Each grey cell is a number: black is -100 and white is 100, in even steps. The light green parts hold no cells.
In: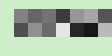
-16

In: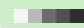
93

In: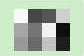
-88

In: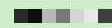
44

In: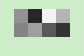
42

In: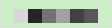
-72
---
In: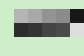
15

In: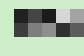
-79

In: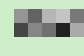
43

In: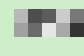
-28

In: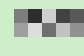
62

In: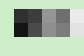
17

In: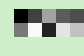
28

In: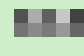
-25
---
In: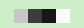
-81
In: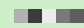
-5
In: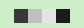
79
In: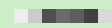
-49
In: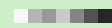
-36
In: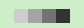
-10
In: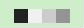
60
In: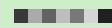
67
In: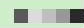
19
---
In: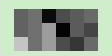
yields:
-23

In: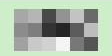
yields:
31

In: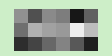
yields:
14

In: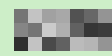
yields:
-8

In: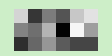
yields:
66

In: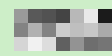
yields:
21

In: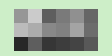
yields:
18

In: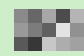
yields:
8
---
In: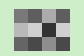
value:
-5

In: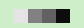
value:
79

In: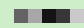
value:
-22

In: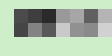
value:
-41

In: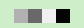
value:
39

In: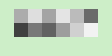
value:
35

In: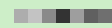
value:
36
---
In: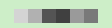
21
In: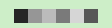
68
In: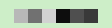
-38
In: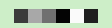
96
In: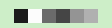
16
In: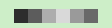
21
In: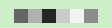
90
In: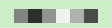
38
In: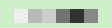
-61
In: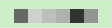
-61
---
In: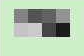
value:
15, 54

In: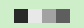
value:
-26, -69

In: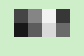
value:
-57, -81

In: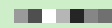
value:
-12, 21

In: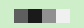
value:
88, -26

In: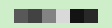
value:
-69, -31

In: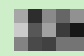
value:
14, 3

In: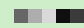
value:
-54, -20
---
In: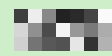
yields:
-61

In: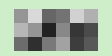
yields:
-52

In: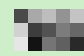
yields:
-25

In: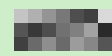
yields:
6

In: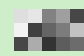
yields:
-27

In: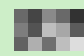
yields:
49
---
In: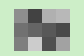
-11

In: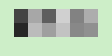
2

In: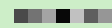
51

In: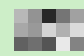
26

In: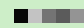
16

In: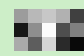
-50
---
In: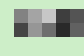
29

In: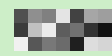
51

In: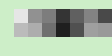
14

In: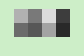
-5

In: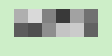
70

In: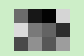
-5

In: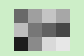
-7

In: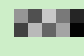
-37
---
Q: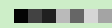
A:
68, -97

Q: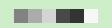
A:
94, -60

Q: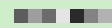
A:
79, -67

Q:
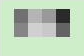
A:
63, -67

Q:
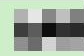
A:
80, -89

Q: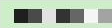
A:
92, -76

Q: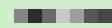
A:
56, -65
